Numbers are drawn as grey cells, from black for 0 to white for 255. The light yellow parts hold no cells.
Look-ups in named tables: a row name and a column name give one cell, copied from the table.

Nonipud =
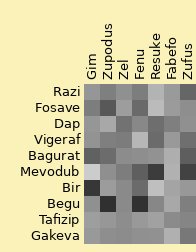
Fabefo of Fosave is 155
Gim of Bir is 55
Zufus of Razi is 102
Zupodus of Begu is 48
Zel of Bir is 138
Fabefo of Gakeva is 176
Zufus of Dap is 144
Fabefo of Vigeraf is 153
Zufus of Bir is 152
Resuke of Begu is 135
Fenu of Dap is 136
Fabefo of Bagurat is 174
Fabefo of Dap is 127

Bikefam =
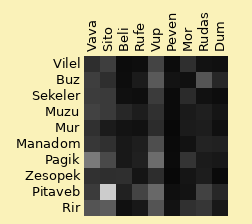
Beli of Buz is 13
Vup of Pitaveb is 104
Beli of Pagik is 24
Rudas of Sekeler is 17
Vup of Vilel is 68
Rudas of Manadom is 35
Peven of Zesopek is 8
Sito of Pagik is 73
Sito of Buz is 46
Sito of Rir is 92
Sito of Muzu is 58
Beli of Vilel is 12
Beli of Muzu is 39
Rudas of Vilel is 18
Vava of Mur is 48
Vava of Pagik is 122
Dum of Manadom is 33
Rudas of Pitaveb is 66
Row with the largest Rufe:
Pitaveb

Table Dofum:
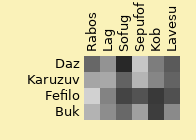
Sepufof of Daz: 198
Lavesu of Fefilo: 80
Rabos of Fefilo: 209
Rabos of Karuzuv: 165
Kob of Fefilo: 57
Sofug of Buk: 104

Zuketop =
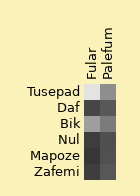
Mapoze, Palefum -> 80
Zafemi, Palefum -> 87
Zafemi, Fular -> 62
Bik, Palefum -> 123
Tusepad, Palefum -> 142
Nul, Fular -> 61
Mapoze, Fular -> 54

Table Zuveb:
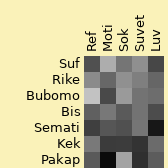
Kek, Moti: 59
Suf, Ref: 80
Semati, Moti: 86
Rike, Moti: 103
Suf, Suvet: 143
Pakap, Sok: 163
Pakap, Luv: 92
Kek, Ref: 121
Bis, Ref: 96
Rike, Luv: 102
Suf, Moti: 173
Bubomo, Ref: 194

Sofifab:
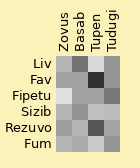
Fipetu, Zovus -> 223
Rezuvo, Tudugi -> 165
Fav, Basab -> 163
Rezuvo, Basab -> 181
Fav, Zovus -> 161
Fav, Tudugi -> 150
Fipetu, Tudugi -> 120
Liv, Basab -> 116
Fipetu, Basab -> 163

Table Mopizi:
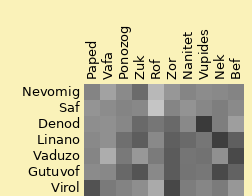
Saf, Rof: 197
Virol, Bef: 151
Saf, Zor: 133
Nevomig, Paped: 132
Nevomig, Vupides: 140
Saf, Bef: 138
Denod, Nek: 126
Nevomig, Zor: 151
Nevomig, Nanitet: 133
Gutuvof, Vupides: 119
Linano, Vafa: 144
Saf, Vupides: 135
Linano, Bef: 95
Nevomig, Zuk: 107
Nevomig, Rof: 184
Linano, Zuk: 93
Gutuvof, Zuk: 84
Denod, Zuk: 105
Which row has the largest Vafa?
Vaduzo

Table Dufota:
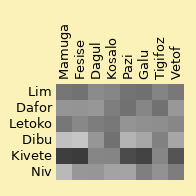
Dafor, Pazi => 113
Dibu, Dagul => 150
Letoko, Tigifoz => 142
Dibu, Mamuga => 192
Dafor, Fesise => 148
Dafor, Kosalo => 126
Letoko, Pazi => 148
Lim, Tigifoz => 132
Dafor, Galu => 134
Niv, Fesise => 151
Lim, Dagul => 139
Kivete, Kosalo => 133
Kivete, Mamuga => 62
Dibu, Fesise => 197
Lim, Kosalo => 134
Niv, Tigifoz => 146
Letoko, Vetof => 135

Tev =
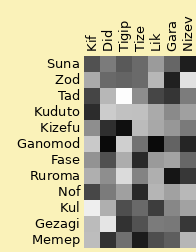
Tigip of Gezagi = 50
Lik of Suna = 155
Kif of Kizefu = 142
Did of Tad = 183
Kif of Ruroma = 175
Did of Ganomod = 10
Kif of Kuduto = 44
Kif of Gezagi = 187
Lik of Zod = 183
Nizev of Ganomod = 37

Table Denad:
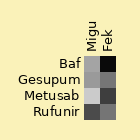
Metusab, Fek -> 62
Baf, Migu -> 164
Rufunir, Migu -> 75
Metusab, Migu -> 203
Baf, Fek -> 10
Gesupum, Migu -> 154
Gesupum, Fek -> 118
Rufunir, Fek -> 117
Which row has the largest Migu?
Metusab

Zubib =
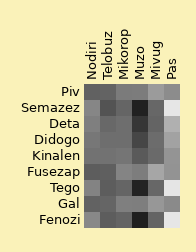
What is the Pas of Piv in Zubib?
140
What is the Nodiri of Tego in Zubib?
131
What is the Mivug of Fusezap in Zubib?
166
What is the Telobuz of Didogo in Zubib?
110
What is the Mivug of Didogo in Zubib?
108
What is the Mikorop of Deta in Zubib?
110
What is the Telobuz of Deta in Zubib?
104
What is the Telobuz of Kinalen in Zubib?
114
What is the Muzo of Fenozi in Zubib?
31
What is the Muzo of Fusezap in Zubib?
125
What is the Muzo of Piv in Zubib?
124
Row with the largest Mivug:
Fusezap

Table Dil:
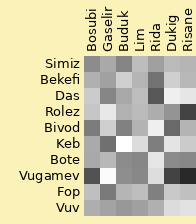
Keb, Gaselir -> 112
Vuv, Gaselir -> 163
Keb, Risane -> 203
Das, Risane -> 230
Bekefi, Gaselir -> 161
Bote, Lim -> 135
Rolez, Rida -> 173
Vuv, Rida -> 176
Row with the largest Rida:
Bivod

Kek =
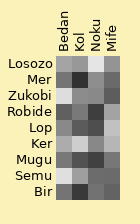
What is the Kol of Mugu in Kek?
82
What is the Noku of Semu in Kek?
108
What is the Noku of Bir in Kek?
114
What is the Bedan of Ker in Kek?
172
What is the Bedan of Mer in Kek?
117
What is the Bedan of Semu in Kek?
223
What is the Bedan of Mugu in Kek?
120
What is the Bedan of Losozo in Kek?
164
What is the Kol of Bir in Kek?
57
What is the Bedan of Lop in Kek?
137
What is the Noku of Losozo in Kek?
229
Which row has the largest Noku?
Losozo

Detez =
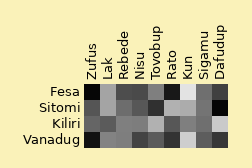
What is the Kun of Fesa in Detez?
227
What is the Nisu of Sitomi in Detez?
87
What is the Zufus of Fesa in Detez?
6
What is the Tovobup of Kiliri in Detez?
177
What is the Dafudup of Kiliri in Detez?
202
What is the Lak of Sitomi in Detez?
164
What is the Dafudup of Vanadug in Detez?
55
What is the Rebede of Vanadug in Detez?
126
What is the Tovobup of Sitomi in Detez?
48
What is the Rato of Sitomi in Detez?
177
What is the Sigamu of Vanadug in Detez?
93
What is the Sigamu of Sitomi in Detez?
116
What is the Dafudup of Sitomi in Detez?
6
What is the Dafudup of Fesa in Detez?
64
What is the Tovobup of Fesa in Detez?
127
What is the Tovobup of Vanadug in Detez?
91
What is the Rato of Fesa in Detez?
24
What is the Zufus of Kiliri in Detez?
101
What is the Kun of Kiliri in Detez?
127
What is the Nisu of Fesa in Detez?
74

